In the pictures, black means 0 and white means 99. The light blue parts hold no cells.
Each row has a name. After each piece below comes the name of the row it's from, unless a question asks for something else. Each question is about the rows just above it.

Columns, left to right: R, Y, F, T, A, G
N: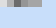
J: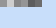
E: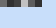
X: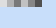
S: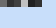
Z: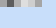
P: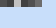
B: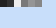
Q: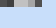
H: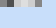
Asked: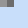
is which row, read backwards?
N
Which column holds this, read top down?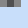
G
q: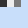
B
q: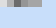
N
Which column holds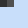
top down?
G
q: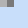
X
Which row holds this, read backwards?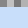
X

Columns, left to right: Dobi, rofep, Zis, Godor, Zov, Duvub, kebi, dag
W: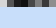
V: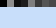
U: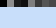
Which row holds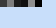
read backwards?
V
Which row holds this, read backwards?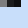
V
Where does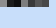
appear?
U
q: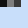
U
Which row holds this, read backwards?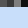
U
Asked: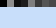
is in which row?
V
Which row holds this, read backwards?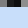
V

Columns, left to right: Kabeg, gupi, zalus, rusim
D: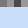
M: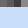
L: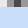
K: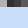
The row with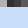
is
K
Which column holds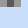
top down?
gupi
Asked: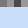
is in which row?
D

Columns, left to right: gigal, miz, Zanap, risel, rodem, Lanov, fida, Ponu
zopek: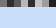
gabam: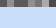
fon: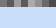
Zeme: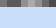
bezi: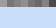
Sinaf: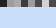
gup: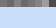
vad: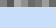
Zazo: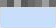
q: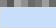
vad
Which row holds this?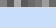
Zazo
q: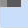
gabam
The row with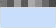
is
fon
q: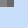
gup

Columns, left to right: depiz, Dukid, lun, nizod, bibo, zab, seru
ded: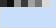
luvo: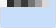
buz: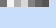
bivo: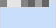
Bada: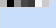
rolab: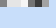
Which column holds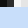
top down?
Dukid
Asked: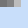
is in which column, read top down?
depiz
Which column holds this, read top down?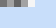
zab
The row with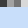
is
ded
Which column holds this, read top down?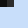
Dukid
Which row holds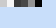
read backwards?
Bada
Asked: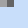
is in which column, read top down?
zab

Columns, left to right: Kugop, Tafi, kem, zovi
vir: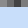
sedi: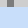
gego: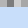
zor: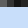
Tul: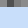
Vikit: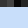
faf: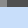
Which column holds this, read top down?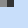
Kugop
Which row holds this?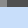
faf
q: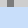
sedi

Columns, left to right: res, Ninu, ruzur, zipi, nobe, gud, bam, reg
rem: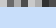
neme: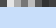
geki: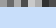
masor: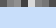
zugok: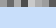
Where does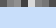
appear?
masor
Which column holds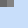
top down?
Ninu
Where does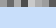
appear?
zugok
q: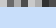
rem
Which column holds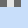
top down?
Ninu

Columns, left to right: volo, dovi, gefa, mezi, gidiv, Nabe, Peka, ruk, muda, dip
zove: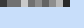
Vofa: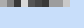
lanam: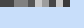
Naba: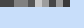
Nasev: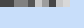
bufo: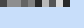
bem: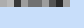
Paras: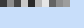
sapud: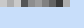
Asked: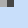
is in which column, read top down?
volo
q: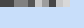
Nasev
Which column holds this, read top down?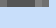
gidiv
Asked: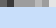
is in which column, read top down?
Peka

